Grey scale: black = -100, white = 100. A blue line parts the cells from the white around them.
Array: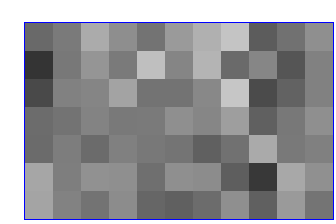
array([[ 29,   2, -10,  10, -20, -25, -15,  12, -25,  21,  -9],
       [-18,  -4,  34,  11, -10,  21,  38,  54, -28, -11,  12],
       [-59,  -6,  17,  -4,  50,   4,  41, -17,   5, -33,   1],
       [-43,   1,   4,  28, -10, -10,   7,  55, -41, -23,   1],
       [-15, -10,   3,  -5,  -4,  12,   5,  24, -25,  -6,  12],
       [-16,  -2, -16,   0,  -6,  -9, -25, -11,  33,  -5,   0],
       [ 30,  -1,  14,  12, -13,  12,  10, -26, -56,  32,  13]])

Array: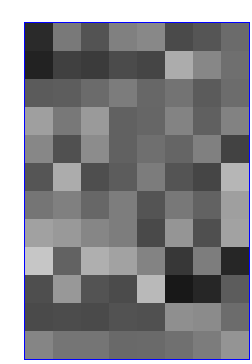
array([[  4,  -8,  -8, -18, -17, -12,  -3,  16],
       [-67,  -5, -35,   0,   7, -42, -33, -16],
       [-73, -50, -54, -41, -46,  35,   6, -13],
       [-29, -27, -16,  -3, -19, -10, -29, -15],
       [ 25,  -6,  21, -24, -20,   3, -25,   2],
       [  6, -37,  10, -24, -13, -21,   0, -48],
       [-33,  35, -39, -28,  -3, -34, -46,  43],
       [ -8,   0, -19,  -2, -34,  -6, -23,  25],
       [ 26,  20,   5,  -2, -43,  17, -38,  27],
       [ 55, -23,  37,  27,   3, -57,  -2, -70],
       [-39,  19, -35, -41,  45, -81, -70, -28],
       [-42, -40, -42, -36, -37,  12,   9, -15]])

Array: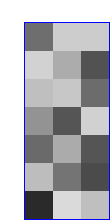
array([[-67,  71,  50],
       [-14,  61,  60],
       [ 65,  35, -36],
       [ 50,  56, -15],
       [ 15, -33,  64],
       [-17,  34, -33],
       [ 48,  -9, -41]])

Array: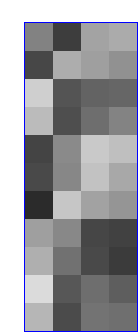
array([[ 43, -41, -10, -13],
       [  2, -52,  28,  34],
       [-44,  36,  25,  14],
       [ 62, -34, -22, -20],
       [ 47, -39, -14,   3],
       [-47,   8,  58,  50],
       [-43,   6,  52,  32],
       [-66,  55,  27,  17],
       [ 25,   7, -45, -49],
       [ 37, -11, -43, -54],
       [ 72, -32, -14, -26]])

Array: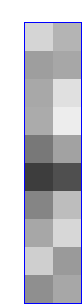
array([[ 12,  31],
       [ 67,  41],
       [ 24,  31],
       [ 32,  76],
       [ 34,  86],
       [ -6,  27],
       [-52, -38],
       [  4,  48],
       [ 31,  69],
       [ 62,  21]])

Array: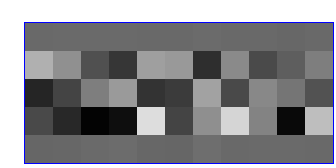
array([[-20, -19, -17, -15, -19, -20, -14, -18, -17, -17, -18],
       [-18, -17, -17, -17, -18, -18, -16, -18, -18, -19, -18],
       [ 38,  13, -37, -58,  25,  20, -64,   8, -42, -26,  -1],
       [-71, -47,  -1,  21, -60, -54,  27, -43,   7,  -8, -36],
       [-43, -69, -98, -89,  73, -47,  12,  67,   3, -93,  49]])
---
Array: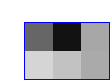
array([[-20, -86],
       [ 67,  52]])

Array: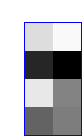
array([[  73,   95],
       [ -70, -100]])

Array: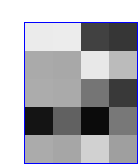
array([[84, 85],
       [33, 32]])

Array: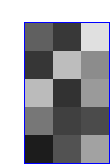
array([[-25, -56],
       [-58,  48]])

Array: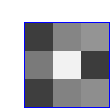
array([[-52,   4],
       [ -4,  90]])

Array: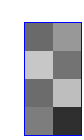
array([[-17,  19],
       [ 56, -10]])

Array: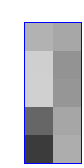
array([[40, 31],
       [62, 15]])

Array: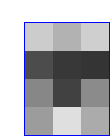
array([[ 60,  40],
       [-40, -56]])
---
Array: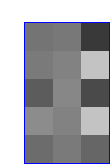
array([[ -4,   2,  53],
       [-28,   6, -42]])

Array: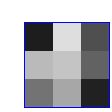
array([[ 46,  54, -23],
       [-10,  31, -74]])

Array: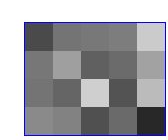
array([[ -7,  25, -25],
       [ -9, -21,  62]])

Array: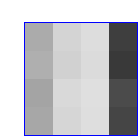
array([[37, 64, 72],
       [29, 70, 75]])

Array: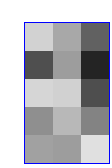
array([[-38,  23, -72],
       [ 68,  64, -39]])

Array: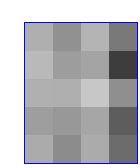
array([[45, 23, 29],
       [38, 37, 56]])

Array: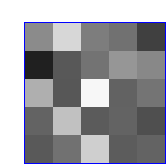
array([[-75, -31, -10],
       [ 37, -32,  94]])
